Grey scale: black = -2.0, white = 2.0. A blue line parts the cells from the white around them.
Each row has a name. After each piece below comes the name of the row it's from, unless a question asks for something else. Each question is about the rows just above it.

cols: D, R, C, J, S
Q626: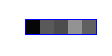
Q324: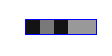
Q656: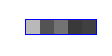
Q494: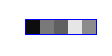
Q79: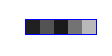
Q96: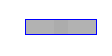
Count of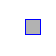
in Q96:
4
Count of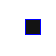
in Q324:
2
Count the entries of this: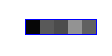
5
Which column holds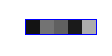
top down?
C

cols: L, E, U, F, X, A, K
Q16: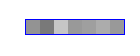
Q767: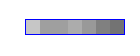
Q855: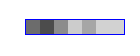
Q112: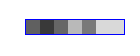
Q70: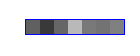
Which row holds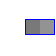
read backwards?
Q16
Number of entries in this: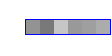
6
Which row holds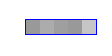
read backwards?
Q16

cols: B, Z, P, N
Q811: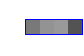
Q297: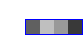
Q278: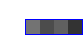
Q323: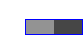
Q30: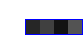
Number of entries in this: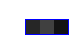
3
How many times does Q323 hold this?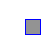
2
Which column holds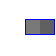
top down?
B
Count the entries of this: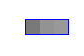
3
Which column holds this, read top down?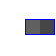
P
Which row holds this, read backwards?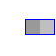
Q297

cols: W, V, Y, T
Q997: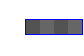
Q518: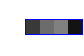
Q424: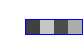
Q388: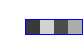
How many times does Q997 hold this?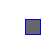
2
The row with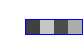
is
Q424
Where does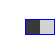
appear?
Q388

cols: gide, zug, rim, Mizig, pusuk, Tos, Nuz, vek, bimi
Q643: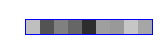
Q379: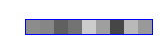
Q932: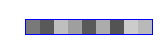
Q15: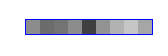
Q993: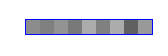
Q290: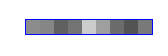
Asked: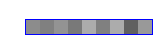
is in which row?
Q993
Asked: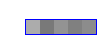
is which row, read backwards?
Q993
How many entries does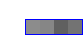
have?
4

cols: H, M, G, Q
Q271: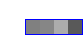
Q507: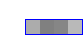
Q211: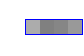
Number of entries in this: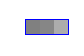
3
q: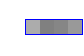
Q211
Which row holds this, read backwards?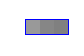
Q211

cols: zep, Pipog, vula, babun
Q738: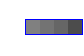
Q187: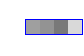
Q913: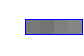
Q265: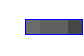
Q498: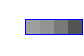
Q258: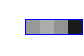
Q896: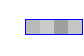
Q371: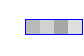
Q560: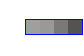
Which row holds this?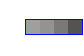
Q498
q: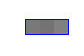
Q913
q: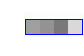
Q187

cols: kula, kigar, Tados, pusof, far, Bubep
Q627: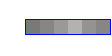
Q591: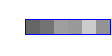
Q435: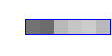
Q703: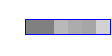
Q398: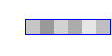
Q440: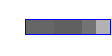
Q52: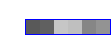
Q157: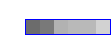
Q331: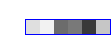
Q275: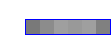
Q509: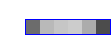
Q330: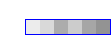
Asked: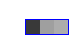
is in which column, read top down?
far
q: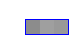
Q275
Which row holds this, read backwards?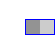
Q591
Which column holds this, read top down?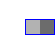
Tados
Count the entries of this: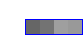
4
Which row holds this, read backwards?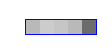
Q435

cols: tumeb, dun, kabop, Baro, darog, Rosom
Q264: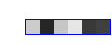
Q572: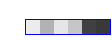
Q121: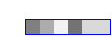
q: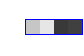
Q264
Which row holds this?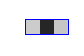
Q264
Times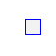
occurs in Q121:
1

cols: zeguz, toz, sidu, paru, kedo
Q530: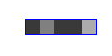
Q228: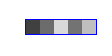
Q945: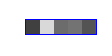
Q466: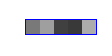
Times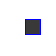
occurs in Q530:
3
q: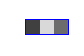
Q945
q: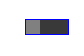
Q530
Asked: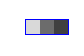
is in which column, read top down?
sidu

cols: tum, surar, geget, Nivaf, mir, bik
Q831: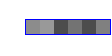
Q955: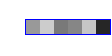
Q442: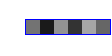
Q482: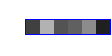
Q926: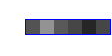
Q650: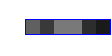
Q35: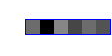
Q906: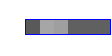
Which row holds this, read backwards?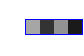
Q442
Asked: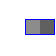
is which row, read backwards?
Q482
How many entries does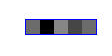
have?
5
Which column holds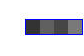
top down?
Nivaf
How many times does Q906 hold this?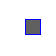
3

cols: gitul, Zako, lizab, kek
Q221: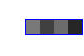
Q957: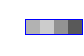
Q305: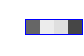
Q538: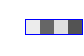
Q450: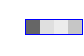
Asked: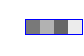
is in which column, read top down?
gitul
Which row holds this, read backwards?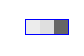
Q450
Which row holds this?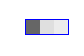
Q450
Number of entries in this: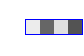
4
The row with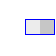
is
Q450
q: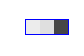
Q305
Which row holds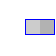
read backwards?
Q957

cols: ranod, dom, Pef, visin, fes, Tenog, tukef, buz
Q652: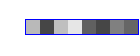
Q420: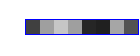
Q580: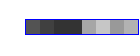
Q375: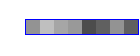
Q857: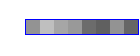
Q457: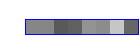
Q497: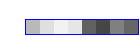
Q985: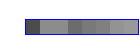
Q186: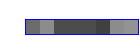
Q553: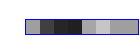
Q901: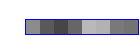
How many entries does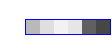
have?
6
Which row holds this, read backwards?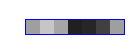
Q553
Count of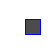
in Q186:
3
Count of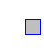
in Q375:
1

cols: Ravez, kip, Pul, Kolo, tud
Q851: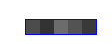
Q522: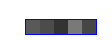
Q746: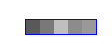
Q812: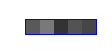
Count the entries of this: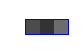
3
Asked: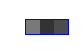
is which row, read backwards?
Q522
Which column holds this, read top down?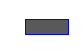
Ravez
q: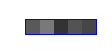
Q812
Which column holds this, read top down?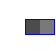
kip

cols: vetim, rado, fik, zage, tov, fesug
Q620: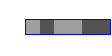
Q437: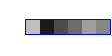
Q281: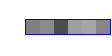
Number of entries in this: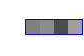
4
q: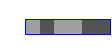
Q620
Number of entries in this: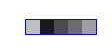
5
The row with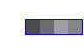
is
Q437
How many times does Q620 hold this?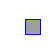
3
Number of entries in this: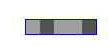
5

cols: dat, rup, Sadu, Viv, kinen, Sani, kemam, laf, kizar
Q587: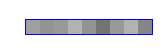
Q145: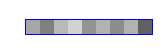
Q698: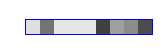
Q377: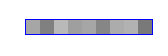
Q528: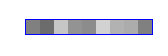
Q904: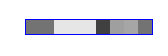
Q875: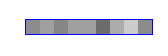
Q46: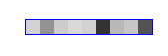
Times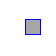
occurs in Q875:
0
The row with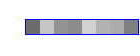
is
Q528
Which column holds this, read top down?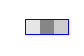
Sadu
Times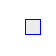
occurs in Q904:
0
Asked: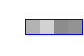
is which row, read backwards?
Q528

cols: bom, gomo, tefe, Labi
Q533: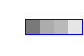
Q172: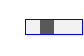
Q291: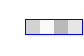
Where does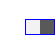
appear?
Q172
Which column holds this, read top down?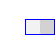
bom
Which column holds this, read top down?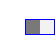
bom
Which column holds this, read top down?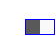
gomo
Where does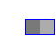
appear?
Q533
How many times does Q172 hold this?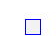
3

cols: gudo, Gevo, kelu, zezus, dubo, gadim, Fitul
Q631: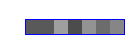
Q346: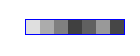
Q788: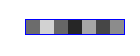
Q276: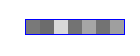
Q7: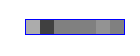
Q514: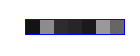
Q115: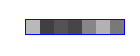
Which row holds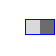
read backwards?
Q276
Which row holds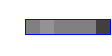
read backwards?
Q7
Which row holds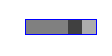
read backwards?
Q7
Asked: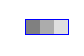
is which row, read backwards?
Q346
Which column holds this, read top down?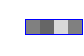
kelu
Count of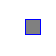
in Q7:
4

